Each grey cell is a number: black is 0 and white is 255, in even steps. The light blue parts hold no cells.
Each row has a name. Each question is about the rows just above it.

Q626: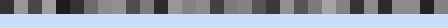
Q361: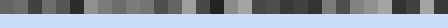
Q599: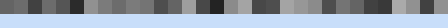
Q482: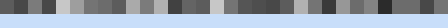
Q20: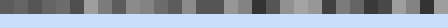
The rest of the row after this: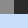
[139 139  35 131]
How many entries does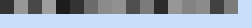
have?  17
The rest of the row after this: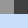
[123 100  57  72 158 131  51 158]
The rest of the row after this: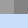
[ 51 158]
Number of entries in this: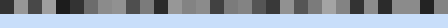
32
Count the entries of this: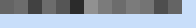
13

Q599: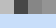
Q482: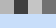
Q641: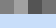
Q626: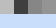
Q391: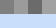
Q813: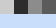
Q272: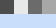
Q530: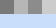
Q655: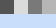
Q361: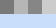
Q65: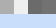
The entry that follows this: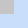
[114]
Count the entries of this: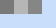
3
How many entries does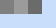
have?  3
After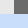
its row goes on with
[167]
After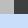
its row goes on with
[134 148]
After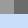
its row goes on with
[161]

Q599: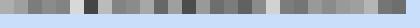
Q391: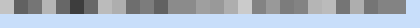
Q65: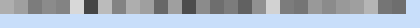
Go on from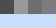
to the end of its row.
[ 97 139 210 124 117 153 139 153 159 181 117 110]
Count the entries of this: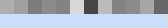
12
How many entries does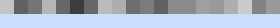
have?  20
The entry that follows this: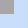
[103]
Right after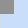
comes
[210]

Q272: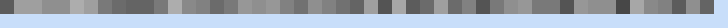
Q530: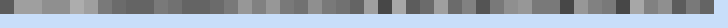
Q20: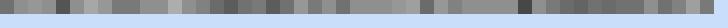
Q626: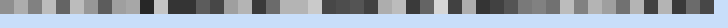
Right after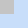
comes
[52]
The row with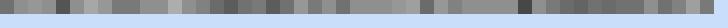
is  Q20
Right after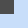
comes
[84]
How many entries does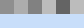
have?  6
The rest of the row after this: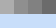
[ 92 113 121  92 113 151 121 143 113 143 143 143 151 159 107 151 129 143
 143 143 143  71 143 121 107 100 113 107 113 113 143 113 129 159 121]
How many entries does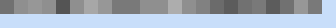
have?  23

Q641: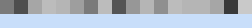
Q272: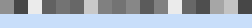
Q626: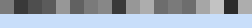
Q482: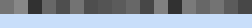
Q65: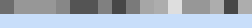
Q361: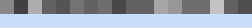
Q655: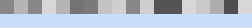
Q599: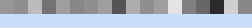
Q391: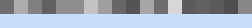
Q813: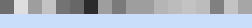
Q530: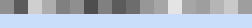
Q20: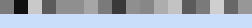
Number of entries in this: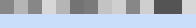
14
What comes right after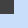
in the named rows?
[173]

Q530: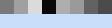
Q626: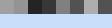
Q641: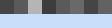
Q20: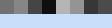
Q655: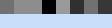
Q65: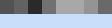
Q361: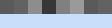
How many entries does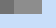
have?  3
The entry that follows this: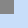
[69]
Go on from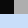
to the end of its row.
[154  98  75]
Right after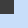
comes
[90]
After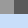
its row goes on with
[98]
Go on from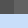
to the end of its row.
[ 42 113 168 168 148 105]

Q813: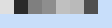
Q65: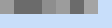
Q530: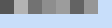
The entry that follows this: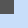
[179]
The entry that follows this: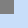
[142]
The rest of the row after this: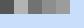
[ 99 150]
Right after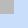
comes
[79]
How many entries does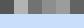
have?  6
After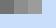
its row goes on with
[ 99 150]

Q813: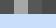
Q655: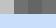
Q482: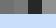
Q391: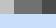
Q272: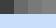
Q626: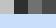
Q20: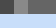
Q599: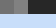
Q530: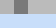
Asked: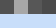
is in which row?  Q813
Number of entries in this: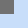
1
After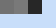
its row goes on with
[144]
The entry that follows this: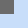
[121]

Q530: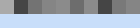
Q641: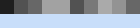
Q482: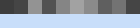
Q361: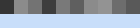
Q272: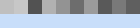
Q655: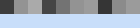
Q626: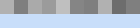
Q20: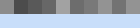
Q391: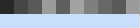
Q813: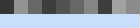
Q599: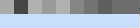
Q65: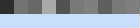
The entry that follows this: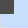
[89]
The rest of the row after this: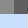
[115  69]
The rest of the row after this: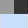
[139 155]
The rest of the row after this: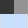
[103  61  82 103 133  61 162 139]

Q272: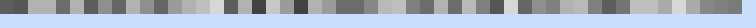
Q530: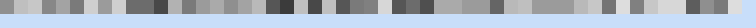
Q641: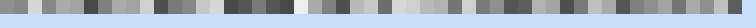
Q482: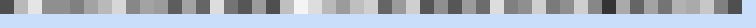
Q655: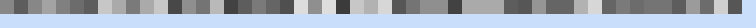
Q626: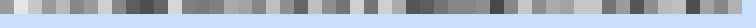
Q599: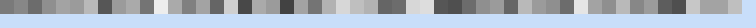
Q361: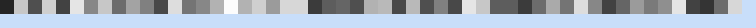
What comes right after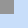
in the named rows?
[101]
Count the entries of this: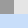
2
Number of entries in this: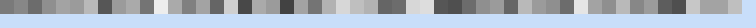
53
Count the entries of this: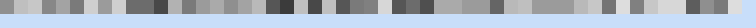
53
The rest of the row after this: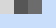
[ 79 170 170 155 155 101 185 191 155 155 155 185 199 116 221 128 199 215
 215  93 143 122 221]
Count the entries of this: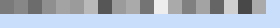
19

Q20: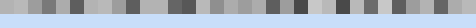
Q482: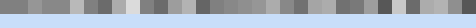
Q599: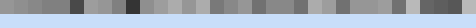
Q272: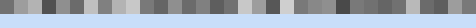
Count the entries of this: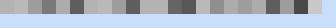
23
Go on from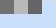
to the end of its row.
[ 94  87 185]
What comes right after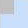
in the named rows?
[128]
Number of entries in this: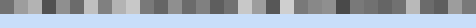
34
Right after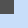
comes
[143]
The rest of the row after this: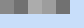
[150 150 157 113 185 101  94  87 185]
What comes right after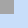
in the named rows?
[172]

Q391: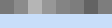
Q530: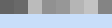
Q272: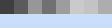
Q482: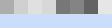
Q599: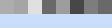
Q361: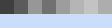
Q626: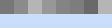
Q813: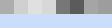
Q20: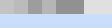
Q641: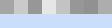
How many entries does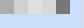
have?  5
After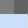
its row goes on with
[125]
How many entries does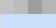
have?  4

